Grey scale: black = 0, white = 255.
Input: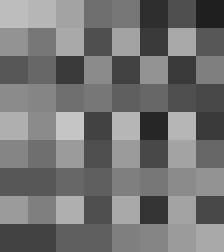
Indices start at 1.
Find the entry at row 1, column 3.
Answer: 163
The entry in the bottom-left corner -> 66
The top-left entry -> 189
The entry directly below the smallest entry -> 87
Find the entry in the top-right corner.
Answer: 31
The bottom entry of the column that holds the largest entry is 95
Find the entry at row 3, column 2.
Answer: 103
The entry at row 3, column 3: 58
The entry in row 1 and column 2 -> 182
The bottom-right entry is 169
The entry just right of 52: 163
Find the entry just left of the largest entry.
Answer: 139
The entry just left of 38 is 182
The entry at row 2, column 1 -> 147
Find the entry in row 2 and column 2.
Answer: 119

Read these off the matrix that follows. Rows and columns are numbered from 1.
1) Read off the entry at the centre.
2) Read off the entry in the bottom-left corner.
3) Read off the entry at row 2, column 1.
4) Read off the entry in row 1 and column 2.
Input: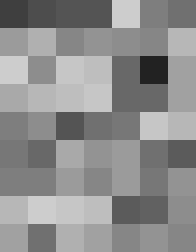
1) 112
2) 161
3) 155
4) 77

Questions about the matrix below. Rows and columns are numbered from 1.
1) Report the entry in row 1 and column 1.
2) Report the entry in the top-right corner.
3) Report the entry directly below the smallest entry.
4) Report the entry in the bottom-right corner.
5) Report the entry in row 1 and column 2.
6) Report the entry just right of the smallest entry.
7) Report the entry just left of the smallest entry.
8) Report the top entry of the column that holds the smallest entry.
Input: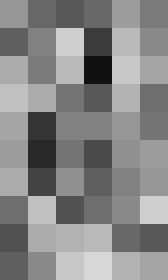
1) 150
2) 122
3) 88
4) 164
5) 103
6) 199
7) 185
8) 103

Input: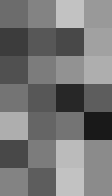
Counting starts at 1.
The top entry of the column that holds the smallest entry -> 153
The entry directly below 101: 124
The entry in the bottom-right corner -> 139
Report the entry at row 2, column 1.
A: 60
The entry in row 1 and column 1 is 108
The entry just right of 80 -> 124
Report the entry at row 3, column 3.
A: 146
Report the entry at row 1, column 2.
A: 131

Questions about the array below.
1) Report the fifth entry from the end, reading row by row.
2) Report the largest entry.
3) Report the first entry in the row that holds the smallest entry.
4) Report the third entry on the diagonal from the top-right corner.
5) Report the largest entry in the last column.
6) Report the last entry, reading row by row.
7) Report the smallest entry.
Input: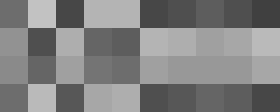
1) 79
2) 194
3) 109
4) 152
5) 186
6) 71
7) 64

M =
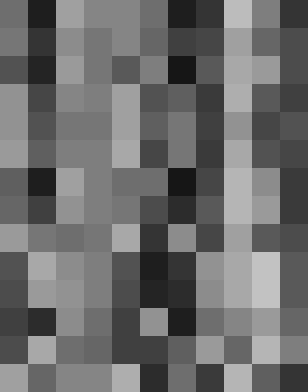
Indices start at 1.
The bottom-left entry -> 160
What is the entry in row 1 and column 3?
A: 160
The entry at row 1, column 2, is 30
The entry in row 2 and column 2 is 52
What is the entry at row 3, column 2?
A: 36
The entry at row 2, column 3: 140
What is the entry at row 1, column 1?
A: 110
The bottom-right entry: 52
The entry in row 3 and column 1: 82
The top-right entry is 52

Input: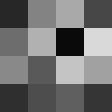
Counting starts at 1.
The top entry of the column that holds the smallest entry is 169
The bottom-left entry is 47
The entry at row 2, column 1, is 109
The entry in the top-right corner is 71
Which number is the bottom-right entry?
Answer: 53

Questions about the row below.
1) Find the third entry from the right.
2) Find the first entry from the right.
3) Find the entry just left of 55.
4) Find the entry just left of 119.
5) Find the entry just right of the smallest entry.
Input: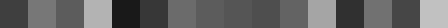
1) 113
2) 193
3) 25
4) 63
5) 55
